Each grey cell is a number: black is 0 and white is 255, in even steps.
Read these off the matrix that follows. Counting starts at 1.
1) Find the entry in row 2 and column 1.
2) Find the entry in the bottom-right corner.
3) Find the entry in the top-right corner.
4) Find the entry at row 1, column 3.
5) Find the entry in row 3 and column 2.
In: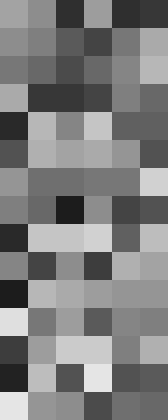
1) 141
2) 104
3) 55
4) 47
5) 104

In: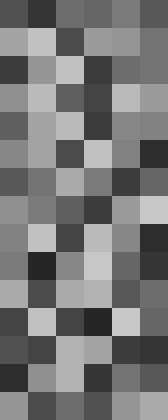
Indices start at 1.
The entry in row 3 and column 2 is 149
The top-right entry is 87
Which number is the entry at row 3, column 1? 60
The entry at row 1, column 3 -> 109
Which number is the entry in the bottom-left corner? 149
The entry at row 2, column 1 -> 163
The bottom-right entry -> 170
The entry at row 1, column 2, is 53
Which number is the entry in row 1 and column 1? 81
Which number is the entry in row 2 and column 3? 75
